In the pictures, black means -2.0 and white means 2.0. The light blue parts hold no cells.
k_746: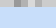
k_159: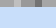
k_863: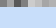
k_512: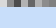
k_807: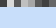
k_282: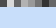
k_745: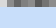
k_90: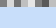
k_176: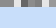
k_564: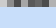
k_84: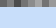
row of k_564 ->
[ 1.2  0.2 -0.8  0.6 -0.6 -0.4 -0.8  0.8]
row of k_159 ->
[ 0.6  0.6  1.0  0.4  0.4 -0.2  0.6  0.6]
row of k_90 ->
[ 0.0  1.4 -0.2  1.0  1.6  0.0 -0.6  1.0]
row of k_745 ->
[ 1.4  0.2 -0.4  0.0  0.2 -0.6 -0.2  0.2]
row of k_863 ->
[ 0.0  0.6 -0.6  0.0  1.2  1.0  0.6  0.8]

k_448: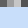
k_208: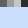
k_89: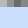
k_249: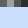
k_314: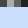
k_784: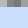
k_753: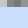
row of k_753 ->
[ 1.1  0.1 -0.1  0.3]
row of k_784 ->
[ 0.9  0.1 -0.1  0.5]

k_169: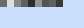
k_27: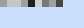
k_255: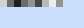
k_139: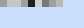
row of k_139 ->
[ 0.5  1.1  1.1  0.5 -1.5  1.3 -0.1  0.5  0.9]
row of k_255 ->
[ 1.3 -0.3 -1.5 -0.3  0.3 -0.9  0.9  1.7  0.3]
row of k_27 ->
[ 0.5  1.1  1.1  0.5 -1.5  1.3 -0.1  0.5 -0.9]

